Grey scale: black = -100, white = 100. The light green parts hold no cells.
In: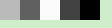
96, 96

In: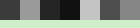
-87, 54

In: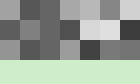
-37, 75

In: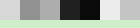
-75, 85

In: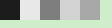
-1, 82

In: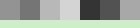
66, 66

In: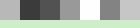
20, 99

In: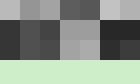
23, 52
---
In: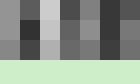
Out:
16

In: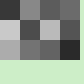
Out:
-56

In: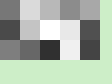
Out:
-7

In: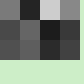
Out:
-4

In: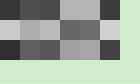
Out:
-58

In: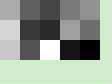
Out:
34

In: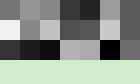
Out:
-9
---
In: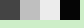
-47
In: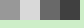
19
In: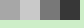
31
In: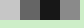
55
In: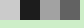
59
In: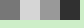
-7
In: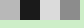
44
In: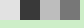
77
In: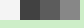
91
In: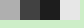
37
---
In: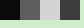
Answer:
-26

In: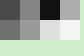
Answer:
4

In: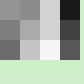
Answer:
10

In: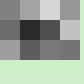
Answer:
29

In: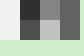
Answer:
-62

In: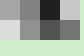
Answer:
3
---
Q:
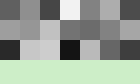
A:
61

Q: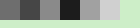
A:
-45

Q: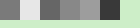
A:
81

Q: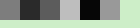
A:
-67

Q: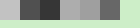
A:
-37

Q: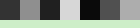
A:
-75
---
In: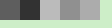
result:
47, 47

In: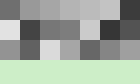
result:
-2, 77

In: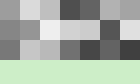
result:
65, 87

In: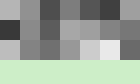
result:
31, 83

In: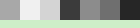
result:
-54, 88

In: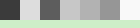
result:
56, 95
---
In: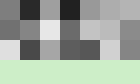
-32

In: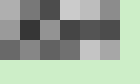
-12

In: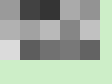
-11

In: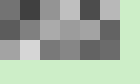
5

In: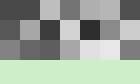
76

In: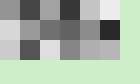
5
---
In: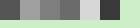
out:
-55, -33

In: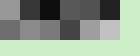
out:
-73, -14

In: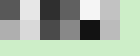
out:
52, 37

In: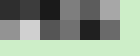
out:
31, 15

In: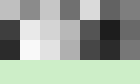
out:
-1, -66

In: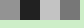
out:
-7, 15

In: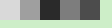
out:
-40, 70

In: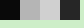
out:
-70, -93
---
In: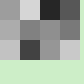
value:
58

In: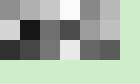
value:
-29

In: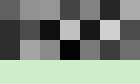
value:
-14

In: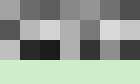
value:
-54

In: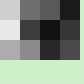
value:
-41

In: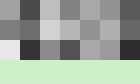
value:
-65

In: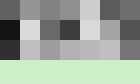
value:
-8
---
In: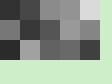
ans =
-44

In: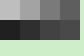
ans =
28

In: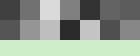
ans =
-11

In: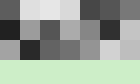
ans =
75

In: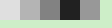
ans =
41

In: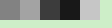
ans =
28

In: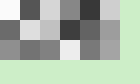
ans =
-33

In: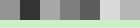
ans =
-60

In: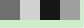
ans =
64
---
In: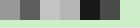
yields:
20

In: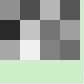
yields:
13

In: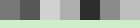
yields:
-6

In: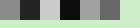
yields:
9

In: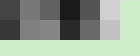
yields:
-47

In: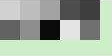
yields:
64

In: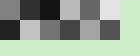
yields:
1

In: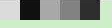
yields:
72
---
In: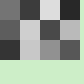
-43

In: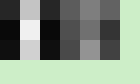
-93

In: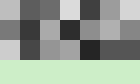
33

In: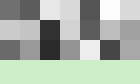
-61

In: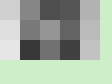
17

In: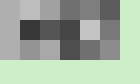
-33
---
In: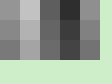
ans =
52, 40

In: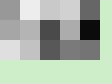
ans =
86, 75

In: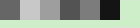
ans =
57, 24

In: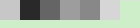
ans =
68, 56

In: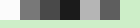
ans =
97, 42

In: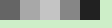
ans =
54, 32

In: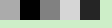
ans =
68, 34

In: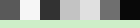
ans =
93, 76
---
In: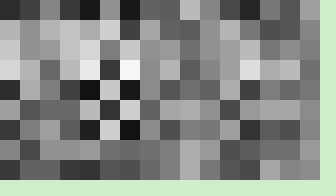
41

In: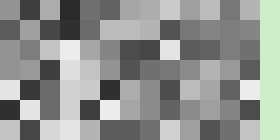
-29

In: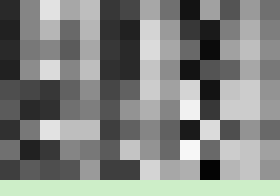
-74

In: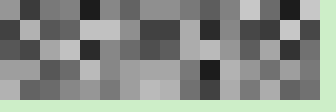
-49

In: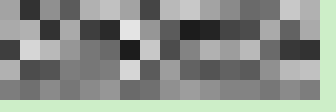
33
